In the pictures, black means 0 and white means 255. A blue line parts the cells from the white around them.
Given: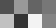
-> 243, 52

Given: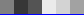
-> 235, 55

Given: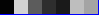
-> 211, 3

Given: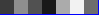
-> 242, 24

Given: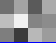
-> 241, 59

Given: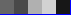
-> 210, 23

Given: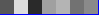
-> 221, 42
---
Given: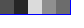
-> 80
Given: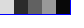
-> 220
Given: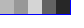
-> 184
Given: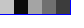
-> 198
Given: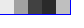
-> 235
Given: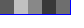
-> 91
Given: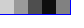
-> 208
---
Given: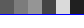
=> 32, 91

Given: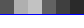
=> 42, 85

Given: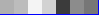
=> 119, 176

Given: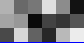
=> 18, 73

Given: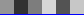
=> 199, 149

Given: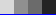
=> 35, 217

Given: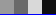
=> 16, 154

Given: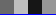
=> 150, 105

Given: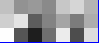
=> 180, 254

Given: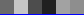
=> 142, 106
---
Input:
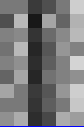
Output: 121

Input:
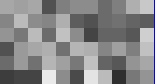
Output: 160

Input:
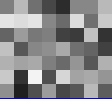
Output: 185

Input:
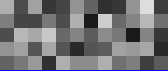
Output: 77

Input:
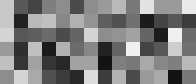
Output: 88

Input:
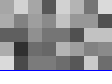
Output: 210

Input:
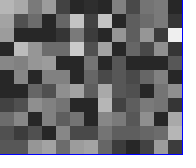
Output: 169

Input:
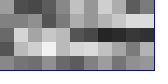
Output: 78

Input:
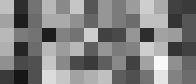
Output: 45
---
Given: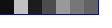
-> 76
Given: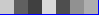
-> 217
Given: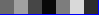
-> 8
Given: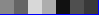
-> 173
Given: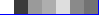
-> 174
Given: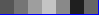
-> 196
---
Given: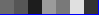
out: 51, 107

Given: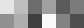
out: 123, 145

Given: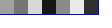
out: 48, 161

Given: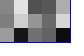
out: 173, 155

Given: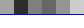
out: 205, 164

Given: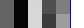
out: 126, 100

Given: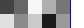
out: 118, 224

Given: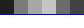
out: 66, 31

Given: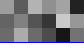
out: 34, 107

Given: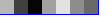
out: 105, 183
